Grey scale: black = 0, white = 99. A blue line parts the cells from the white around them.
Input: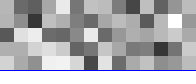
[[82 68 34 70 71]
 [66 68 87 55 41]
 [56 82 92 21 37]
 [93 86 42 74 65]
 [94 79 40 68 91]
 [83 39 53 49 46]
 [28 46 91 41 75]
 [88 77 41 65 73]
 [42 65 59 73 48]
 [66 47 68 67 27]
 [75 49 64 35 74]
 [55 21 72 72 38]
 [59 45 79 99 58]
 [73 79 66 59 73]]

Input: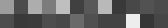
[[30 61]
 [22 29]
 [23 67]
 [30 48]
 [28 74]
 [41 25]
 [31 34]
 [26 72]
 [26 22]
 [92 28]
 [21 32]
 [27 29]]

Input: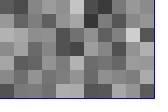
[[32 53 64 54 69 59 35]
 [47 43 36 63 65 39 29]
 [48 57 39 41 55 49 52]
 [44 45 57 52 56 37 60]
 [67 49 48 32 32 57 56]
 [66 57 69 27 44 64 76]
 [33 41 42 61 56 21 30]
 [34 56 45 52 37 48 23]
 [65 52 40 31 50 33 47]
 [57 49 60 57 80 53 59]
 [35 66 59 68 33 58 54]]

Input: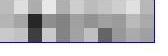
[[78 70 73]
 [75 64 86]
 [24 15 67]
 [78 55 90]
 [51 51 68]
 [63 62 80]
 [74 57 73]
 [39 62 76]
 [59 60 80]
 [66 72 87]
 [62 66 71]]

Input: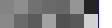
[[53 51]
 [41 55]
 [35 44]
 [63 41]
 [31 40]
 [34 58]
 [81 14]]

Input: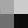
[[43 65]
 [ 5 79]]

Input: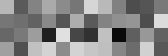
[[62 40 46 71]
 [31 47 43 35]
 [75 61 38 51]
 [82 12 53 66]
 [54 87 33 54]
 [82 27 67 46]
 [77 19 35 83]
 [74 75 51 72]
 [52  4 56 50]
 [42 37 58 30]
 [81 59 30 33]
 [34 38 85 47]]

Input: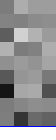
[[49 48  8 34 56 69 36 51 48]
 [20 52 65 58 60 48 81 50 67]
 [41 55 66 60 57 50 69 54 61]
 [38 54 31 47 64 67 60 55 61]]

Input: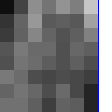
[[44 39 47 31 33 23 20  6]
 [44 45 42 45 47 38 39 26]
 [37 40 30 42 41 52 59 55]
 [24 30 27 36 41 39 35 45]
 [38 41 30 31 31 32 37 57]
 [36 28 28 37 40 37 34 49]
 [14 14 24 30 37 50 63 77]]
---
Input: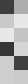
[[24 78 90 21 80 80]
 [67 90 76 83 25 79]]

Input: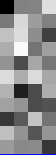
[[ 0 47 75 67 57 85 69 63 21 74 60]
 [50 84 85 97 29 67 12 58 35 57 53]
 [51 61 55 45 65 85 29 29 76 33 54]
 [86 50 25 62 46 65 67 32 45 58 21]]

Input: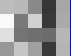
[[73 97 87 59]
 [72 47 45 77]
 [53 81 43 62]
 [21 22 42 22]
 [65 66 71 70]]

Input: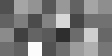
[[31 38 54 43]
 [64 49 25 38]
 [57 29 39 98]
 [34 51 35 32]
 [59 84 18 43]
 [38 27 42 61]
 [64 44 80 68]
 [55 44 40 46]]

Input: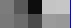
[[48 47]
 [34 42]
 [ 5 29]
 [76 60]
 [77 59]]

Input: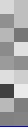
[[84 56 71 54 60 86 25 72 50]
 [74 74 46 87 55 80 91 49 51]]

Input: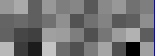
[[59 39 38 72]
 [66 41 27 23]
 [37 37 25 11]
 [59 44 62 76]
 [49 56 61 42]
 [52 32 49 31]
 [34 44 31 48]
 [53 51 46 64]
 [59 34 61 31]
 [44 37 69  0]
 [49 55 36 62]]
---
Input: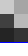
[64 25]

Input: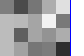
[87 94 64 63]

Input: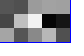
[62  2 53]

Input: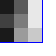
[90 48 10]

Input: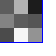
[11 36 29]

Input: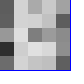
[63 75 49 80 42]

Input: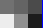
[29 56]
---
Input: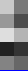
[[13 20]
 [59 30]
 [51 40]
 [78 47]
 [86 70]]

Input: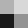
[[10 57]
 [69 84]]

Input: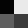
[[37 23]
 [ 1 91]]

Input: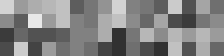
[[54 36 90 60 75 50 46 67 75 54 40 64 29 23 46 54]
 [23 40 32 32 36 50 50 67 19 46 71 54 71 60 71 60]
 [82 60 67 71 75 36 46 57 82 50 46 36 79 32 64 43]
 [29 79 26 60 43 50 43 26 19 43 29 19 75 32 67 40]]

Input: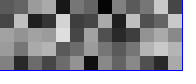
[[50 16 42 27 42 57  6 53 39 53 31 16 66]
 [35 39 60 66  9 46 39  2 50 35 46 78 27]
 [60 46 66 70 35 42 60 46 35 46 70 78 70]
 [63 57 63 60 86 27 63 31 16 24 57 66 53]
 [27 74 12 20 82 24 27 66 12 74 31 39 78]]

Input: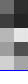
[[24 14]
 [42 18]
 [61 31]
 [81 64]
 [71 89]]

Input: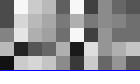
[[72 14 33 40 68 10 86 58 68 76]
 [ 7 79 83 76 54 22 79 40 58 33]
 [29 83 72 65 47 68 47 54 51 43]
 [51 89 68 62 43 96 25 58 43 43]
 [29 96 79 72 37 96 25 54 40 33]]
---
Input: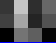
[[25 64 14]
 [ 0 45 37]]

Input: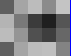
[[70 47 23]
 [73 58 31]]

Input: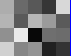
[[70 35 71]
 [56 91  3]]

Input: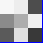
[[54 67 93]
 [35 87 22]]

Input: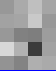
[[63 64 78]
 [59 50 49]]

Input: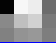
[[53 74 81]
 [50 57 59]]
